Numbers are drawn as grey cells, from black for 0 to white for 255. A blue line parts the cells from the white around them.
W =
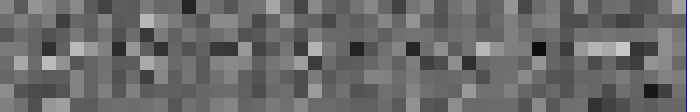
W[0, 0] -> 134
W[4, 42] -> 75
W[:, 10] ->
[122, 184, 57, 95, 170, 64, 91, 112]
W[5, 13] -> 117
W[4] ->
[109, 169, 108, 187, 145, 86, 101, 114, 91, 93, 170, 140, 106, 115, 90, 131, 137, 132, 96, 117, 128, 157, 60, 108, 91, 93, 104, 118, 98, 125, 64, 78, 143, 48, 104, 110, 111, 97, 149, 101, 89, 113, 75, 104, 73, 62, 148, 138, 105]
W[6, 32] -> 100
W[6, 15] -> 107
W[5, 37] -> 138
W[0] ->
[134, 90, 149, 133, 111, 137, 91, 67, 93, 91, 122, 104, 106, 37, 119, 107, 86, 114, 116, 166, 110, 70, 137, 102, 92, 115, 135, 102, 66, 117, 131, 86, 114, 129, 96, 102, 149, 72, 109, 123, 82, 132, 89, 109, 111, 83, 85, 120, 158]
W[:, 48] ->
[158, 97, 120, 128, 105, 125, 112, 104]
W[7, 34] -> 106
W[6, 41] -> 108
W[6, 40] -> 84
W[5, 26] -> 131
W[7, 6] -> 92
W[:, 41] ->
[132, 77, 114, 152, 113, 102, 108, 113]
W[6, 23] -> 99
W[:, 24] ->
[92, 103, 105, 104, 91, 104, 114, 104]
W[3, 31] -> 142
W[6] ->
[141, 84, 75, 72, 85, 131, 101, 127, 88, 128, 91, 97, 96, 92, 104, 107, 109, 97, 77, 106, 110, 78, 156, 99, 114, 83, 88, 112, 105, 132, 112, 105, 100, 153, 113, 112, 128, 103, 91, 105, 84, 108, 103, 75, 111, 100, 24, 64, 112]
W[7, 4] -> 159
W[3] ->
[123, 121, 100, 49, 97, 186, 152, 129, 43, 150, 95, 51, 102, 82, 98, 58, 55, 152, 68, 89, 117, 60, 180, 121, 104, 35, 84, 112, 133, 38, 111, 142, 94, 115, 183, 145, 127, 125, 14, 100, 61, 152, 181, 169, 201, 53, 63, 142, 128]
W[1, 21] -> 103
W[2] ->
[87, 109, 100, 82, 94, 121, 95, 115, 81, 108, 57, 124, 99, 119, 103, 111, 122, 82, 89, 114, 103, 83, 126, 106, 105, 102, 110, 96, 112, 115, 114, 100, 110, 115, 101, 101, 128, 114, 103, 110, 86, 114, 111, 116, 111, 113, 115, 142, 120]
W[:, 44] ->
[111, 66, 111, 201, 73, 124, 111, 79]
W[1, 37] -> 105
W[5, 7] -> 115
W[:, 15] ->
[107, 138, 111, 58, 131, 114, 107, 125]
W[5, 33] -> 111

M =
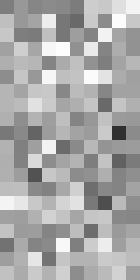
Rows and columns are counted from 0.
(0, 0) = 126
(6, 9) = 162
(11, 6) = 126
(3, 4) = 253
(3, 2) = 166
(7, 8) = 196
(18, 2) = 230
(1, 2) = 164
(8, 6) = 151
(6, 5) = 187
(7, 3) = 202
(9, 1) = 137
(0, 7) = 200
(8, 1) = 142
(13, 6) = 110
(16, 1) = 155
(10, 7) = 148
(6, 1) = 164
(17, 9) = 184
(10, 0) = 178
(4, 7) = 126
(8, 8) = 155
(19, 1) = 171
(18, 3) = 115
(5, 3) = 246
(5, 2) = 152
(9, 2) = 100
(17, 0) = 114
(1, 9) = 199
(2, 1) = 126
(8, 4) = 191
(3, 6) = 234
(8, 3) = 158
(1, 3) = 237
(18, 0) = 158
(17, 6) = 204
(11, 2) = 218
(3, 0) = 161

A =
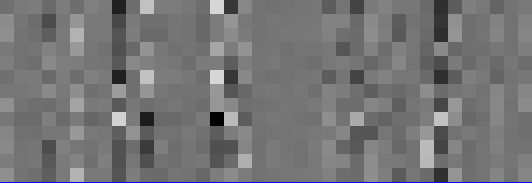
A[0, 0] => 112
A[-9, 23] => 120
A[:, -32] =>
[128, 121, 120, 118, 117, 128, 112, 121, 102, 120, 115, 112, 120]
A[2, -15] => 129
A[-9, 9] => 137
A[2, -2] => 114
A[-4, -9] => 126
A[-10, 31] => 138
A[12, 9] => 125
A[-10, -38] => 121
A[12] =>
[143, 115, 111, 95, 122, 179, 120, 121, 84, 125, 107, 106, 117, 114, 103, 125, 139, 124, 114, 117, 118, 119, 120, 129, 110, 108, 142, 126, 90, 118, 106, 48, 148, 111, 116, 132, 114, 133]
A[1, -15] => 130
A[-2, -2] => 117
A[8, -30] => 210
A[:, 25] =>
[68, 106, 108, 108, 117, 68, 111, 109, 170, 86, 88, 107, 108]
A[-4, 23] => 122
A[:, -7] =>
[47, 53, 47, 138, 77, 47, 108, 71, 194, 75, 68, 110, 48]
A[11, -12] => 141
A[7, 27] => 127
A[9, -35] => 118
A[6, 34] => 115
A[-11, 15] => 124
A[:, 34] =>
[120, 115, 116, 112, 117, 120, 115, 116, 111, 115, 116, 116, 116]
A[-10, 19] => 118
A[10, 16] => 82
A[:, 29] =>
[119, 114, 118, 118, 116, 119, 113, 117, 112, 126, 114, 114, 118]
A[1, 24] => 129
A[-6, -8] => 122
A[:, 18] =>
[115, 115, 114, 116, 117, 115, 117, 113, 116, 114, 113, 114, 114]
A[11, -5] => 110
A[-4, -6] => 114
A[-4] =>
[133, 113, 112, 118, 119, 153, 120, 118, 95, 146, 90, 114, 114, 120, 113, 92, 124, 137, 114, 116, 116, 117, 120, 122, 134, 86, 85, 118, 108, 126, 151, 75, 114, 121, 115, 126, 115, 111]
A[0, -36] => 124
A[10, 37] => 115
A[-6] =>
[144, 115, 111, 110, 118, 163, 121, 123, 89, 119, 110, 114, 118, 113, 109, 150, 136, 111, 113, 115, 118, 117, 121, 129, 109, 109, 134, 127, 94, 117, 122, 71, 152, 110, 116, 135, 114, 139]

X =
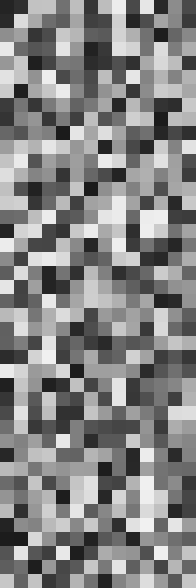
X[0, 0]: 36
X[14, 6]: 162
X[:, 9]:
[73, 37, 176, 211, 48, 230, 55, 184, 207, 93, 72, 100, 166, 129, 163, 105, 46, 59, 210, 73, 95, 122, 162, 165, 85, 209, 138, 57, 55, 160, 71, 202, 39, 40, 179, 133, 118, 225, 35, 148, 95, 157]
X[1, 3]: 109
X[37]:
[35, 140, 131, 186, 205, 136, 201, 124, 46, 225, 241, 100, 229, 157]
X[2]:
[142, 160, 53, 76, 200, 182, 95, 90, 211, 176, 113, 29, 102, 136]
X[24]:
[97, 126, 69, 227, 75, 102, 60, 41, 103, 85, 96, 157, 197, 176]
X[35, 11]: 211
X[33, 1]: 172
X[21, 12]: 41
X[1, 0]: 41
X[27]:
[32, 197, 148, 32, 48, 193, 68, 133, 228, 57, 109, 120, 134, 171]
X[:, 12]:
[140, 135, 102, 125, 189, 131, 196, 45, 189, 71, 131, 160, 162, 166, 40, 63, 114, 38, 114, 175, 145, 41, 144, 105, 197, 85, 112, 134, 63, 220, 173, 144, 42, 107, 139, 117, 38, 229, 111, 129, 182, 88]
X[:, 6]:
[54, 64, 95, 34, 44, 74, 79, 120, 191, 166, 183, 124, 103, 26, 162, 139, 235, 37, 83, 186, 205, 206, 70, 78, 60, 170, 159, 68, 172, 196, 83, 44, 181, 158, 225, 221, 92, 201, 34, 73, 199, 113]
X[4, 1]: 200
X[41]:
[199, 99, 195, 55, 75, 180, 113, 33, 131, 157, 221, 155, 88, 198]
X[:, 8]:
[237, 208, 211, 224, 80, 86, 172, 38, 113, 165, 151, 214, 35, 174, 235, 235, 197, 238, 200, 47, 122, 176, 134, 199, 103, 99, 161, 228, 229, 97, 69, 88, 116, 115, 67, 213, 188, 46, 107, 153, 228, 131]
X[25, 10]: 162
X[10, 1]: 201
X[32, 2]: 192
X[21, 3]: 232
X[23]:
[96, 224, 150, 180, 136, 40, 78, 116, 199, 165, 56, 217, 105, 71]
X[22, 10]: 134
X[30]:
[111, 199, 56, 83, 54, 127, 83, 75, 69, 71, 148, 59, 173, 156]
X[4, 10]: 169
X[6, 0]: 203
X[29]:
[74, 226, 77, 189, 49, 49, 196, 154, 97, 160, 123, 90, 220, 222]
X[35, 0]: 148
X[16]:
[35, 211, 223, 69, 52, 200, 235, 169, 197, 46, 238, 203, 114, 164]
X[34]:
[107, 81, 197, 73, 127, 197, 225, 73, 67, 179, 240, 114, 139, 54]
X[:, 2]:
[194, 169, 53, 85, 31, 146, 167, 54, 149, 138, 179, 84, 132, 34, 54, 189, 223, 70, 224, 125, 159, 99, 118, 150, 69, 211, 154, 148, 89, 77, 56, 159, 192, 119, 197, 159, 151, 131, 216, 86, 30, 195]
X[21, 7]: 194

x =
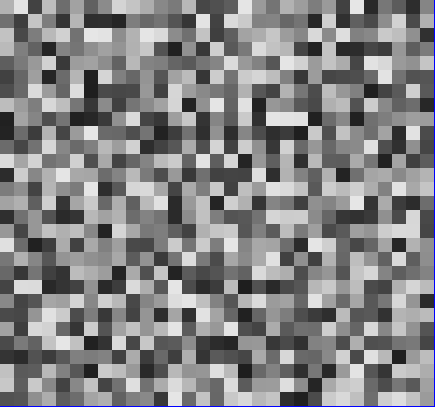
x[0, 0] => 178
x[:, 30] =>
[133, 176, 48, 124, 197, 85, 89, 39, 156, 75, 69, 93, 180, 197, 109, 72, 69, 144, 142, 131, 187, 43, 187, 84, 69, 189, 173, 161, 155]
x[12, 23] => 178
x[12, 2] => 135
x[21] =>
[136, 68, 85, 166, 160, 212, 135, 208, 184, 72, 133, 155, 221, 228, 191, 130, 85, 182, 220, 155, 162, 103, 226, 161, 106, 166, 88, 119, 215, 149, 43]
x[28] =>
[82, 85, 143, 173, 92, 109, 164, 176, 97, 127, 137, 56, 230, 106, 195, 103, 200, 216, 184, 196, 46, 32, 75, 203, 217, 191, 110, 206, 221, 194, 155]
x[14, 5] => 166
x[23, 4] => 103
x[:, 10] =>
[173, 104, 229, 199, 131, 148, 152, 139, 68, 116, 45, 132, 122, 217, 186, 131, 120, 71, 147, 80, 174, 133, 149, 149, 199, 60, 41, 113, 137]
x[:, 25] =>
[230, 96, 129, 44, 70, 78, 128, 82, 33, 139, 138, 170, 112, 207, 230, 49, 159, 71, 190, 197, 189, 166, 85, 101, 175, 73, 227, 206, 191]
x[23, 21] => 112
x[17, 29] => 178
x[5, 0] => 65
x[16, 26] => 148
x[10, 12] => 87
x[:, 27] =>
[119, 141, 201, 60, 216, 227, 67, 137, 126, 163, 78, 33, 171, 129, 171, 144, 205, 165, 97, 132, 67, 119, 50, 134, 82, 184, 53, 76, 206]
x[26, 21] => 47
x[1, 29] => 74
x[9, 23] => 80
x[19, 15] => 84
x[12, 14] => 112
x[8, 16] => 92
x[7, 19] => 151
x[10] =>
[107, 70, 114, 215, 135, 106, 128, 184, 157, 209, 45, 66, 87, 172, 79, 212, 66, 205, 144, 55, 209, 105, 151, 104, 135, 138, 223, 78, 48, 144, 69]
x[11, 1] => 165
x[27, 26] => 106
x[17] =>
[224, 108, 33, 62, 172, 65, 169, 128, 159, 73, 71, 125, 203, 116, 203, 125, 230, 133, 168, 164, 109, 43, 229, 207, 106, 71, 101, 165, 38, 178, 144]
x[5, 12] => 162
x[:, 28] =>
[92, 210, 190, 151, 154, 115, 90, 97, 144, 43, 48, 164, 137, 226, 60, 74, 217, 38, 217, 94, 176, 215, 180, 198, 116, 32, 202, 119, 221]
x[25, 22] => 102
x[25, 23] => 137
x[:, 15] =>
[80, 66, 63, 207, 133, 204, 120, 229, 133, 146, 212, 94, 65, 200, 36, 126, 197, 125, 75, 84, 60, 130, 164, 152, 44, 90, 223, 104, 103]
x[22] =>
[74, 71, 149, 225, 203, 76, 125, 56, 135, 67, 149, 45, 165, 48, 226, 164, 102, 33, 102, 150, 125, 78, 59, 46, 187, 85, 89, 50, 180, 174, 187]
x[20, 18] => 82
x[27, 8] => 114
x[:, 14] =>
[71, 227, 195, 56, 117, 54, 137, 145, 52, 47, 79, 227, 112, 126, 194, 193, 177, 203, 122, 72, 43, 191, 226, 175, 60, 52, 150, 130, 195]
